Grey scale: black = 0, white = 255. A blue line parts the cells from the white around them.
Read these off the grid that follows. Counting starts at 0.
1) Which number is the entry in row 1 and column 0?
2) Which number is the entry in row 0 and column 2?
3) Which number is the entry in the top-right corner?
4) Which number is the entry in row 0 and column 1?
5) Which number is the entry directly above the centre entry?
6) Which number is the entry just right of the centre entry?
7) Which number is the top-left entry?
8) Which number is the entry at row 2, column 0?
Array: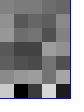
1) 144
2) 123
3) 102
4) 123
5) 115
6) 157
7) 130
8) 151

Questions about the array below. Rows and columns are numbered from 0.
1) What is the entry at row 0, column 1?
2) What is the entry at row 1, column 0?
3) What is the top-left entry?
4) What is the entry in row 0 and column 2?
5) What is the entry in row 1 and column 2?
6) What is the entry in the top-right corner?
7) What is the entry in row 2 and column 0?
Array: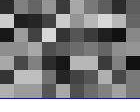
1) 129
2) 204
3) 44
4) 101
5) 37
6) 93
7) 23

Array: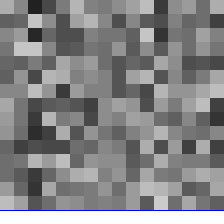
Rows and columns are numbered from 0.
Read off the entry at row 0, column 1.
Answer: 135
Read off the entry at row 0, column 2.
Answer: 33
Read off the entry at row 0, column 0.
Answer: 173
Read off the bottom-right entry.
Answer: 96
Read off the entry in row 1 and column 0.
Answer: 96
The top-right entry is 173
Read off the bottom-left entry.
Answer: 189
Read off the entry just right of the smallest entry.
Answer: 72
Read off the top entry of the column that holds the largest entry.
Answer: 58
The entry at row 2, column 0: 135
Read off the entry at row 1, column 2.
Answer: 197
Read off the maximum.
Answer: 203
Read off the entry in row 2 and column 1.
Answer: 155
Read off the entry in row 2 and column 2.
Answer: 39
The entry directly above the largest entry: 181

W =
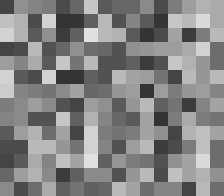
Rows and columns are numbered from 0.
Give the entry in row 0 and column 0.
68
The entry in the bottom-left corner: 138
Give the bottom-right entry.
109
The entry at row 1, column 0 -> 192
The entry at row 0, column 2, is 132
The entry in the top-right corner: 170
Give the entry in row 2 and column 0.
210
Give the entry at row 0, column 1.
144
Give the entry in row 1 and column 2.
75
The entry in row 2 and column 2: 90

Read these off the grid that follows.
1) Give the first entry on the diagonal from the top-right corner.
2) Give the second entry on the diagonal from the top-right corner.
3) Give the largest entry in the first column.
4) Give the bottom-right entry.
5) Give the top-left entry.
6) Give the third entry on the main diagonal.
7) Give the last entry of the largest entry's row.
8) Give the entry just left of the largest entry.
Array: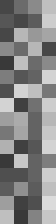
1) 191
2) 92
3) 211
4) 199
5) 71
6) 152
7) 219
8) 79

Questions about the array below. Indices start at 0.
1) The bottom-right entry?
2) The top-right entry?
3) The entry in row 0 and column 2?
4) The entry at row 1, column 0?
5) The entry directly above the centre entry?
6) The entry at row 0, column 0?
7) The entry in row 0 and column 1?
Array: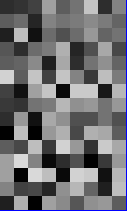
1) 93
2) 131
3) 65
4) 93
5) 9
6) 45
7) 51

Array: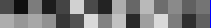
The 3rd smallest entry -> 35
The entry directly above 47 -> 96
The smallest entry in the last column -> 96
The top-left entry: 74
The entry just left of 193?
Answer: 130
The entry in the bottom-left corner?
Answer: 173
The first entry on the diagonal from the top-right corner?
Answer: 116
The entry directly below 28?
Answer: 145

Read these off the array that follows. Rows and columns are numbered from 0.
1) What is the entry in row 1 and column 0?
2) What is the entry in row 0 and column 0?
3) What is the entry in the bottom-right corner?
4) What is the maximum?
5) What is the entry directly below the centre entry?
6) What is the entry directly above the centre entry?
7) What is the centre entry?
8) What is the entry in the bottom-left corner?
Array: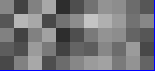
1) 86
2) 135
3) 100
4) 196
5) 100
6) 141
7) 78
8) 72
